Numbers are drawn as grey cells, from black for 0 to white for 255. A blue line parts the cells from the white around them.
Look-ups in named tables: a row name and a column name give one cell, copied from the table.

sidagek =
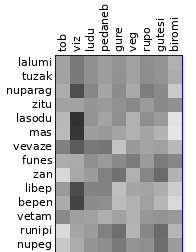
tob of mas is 186
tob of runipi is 218
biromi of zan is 179
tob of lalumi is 162
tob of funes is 173
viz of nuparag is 78
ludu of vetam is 161
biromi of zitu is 145
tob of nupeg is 200
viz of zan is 168
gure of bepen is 188
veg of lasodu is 176
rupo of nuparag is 125
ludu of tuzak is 145
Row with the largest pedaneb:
vetam

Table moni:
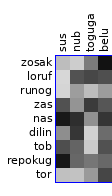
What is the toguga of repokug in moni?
118
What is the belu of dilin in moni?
108
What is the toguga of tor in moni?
154
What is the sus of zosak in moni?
189
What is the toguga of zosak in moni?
123
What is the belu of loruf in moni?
79
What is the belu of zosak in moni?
18

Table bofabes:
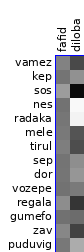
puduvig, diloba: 172
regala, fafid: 141
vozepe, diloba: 122
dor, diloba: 150
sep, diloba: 142
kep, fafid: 116
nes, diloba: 249
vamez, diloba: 73
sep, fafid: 116
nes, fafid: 114
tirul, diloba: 77
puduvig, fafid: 120
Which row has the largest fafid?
sos

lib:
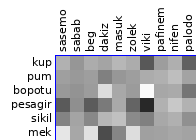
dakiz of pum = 128
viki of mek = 160
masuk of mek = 134
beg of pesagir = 91
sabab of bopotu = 147
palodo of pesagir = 178
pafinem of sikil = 168
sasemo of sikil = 131
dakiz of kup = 164
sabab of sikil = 164
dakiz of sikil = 182
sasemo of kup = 177
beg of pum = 158
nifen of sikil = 176
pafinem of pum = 176
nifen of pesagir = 200
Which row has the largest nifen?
pesagir

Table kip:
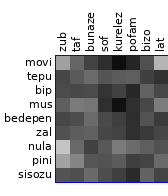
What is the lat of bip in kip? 72
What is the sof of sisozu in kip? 77
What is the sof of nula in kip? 88
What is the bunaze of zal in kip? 97
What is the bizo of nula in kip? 95
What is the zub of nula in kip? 196
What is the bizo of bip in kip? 98
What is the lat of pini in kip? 106
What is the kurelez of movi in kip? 15

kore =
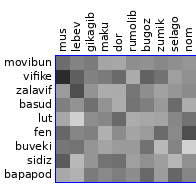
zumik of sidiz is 158
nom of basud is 173
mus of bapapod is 168
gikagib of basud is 112
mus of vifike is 43
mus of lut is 167
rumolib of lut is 172
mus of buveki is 119
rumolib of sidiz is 159
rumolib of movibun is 142
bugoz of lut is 167
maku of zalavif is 172
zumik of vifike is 114
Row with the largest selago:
sidiz

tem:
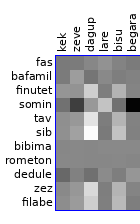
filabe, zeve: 155
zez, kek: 137
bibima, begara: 137
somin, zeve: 62
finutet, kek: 149
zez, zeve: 151
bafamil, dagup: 117
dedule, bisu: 126
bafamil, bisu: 126
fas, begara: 123
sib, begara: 129
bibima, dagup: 135
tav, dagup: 227
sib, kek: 144
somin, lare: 195
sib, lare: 122
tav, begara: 130
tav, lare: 125
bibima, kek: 135
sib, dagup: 252

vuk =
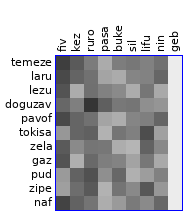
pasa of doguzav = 95
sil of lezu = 172
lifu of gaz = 119
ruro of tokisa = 96
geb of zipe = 236
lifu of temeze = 129
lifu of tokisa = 77
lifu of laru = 130
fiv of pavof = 73
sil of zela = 181
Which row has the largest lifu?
pud

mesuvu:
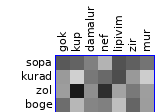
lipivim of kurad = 77
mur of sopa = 116
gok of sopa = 89
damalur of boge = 133
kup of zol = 25
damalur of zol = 143
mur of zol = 158
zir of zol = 121
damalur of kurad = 120
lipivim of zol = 163
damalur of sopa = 128
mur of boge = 157
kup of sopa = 99
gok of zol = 157
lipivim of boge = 191
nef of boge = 128
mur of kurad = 205
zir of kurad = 153
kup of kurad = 208

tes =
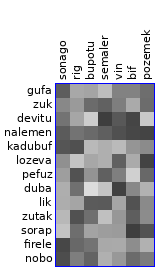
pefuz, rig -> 82
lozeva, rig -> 196
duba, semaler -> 196
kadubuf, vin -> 186
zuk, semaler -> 97
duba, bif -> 136
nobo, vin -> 152
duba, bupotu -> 220
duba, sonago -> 174
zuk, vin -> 126
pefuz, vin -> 127
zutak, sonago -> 184
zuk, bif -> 170

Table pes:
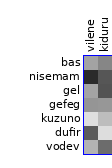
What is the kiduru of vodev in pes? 108
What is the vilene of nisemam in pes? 42
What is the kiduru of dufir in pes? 221
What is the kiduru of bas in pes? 134
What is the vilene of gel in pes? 164
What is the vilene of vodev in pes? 179
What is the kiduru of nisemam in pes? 86
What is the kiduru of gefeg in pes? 151
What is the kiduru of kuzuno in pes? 189
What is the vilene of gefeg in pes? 149
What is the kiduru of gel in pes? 83
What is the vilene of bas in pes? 163
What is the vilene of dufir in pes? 91
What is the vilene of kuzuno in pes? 223

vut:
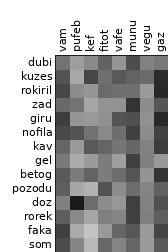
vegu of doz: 130
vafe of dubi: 149
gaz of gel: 152
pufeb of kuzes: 168
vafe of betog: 109
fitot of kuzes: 111
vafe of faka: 101
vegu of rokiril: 155

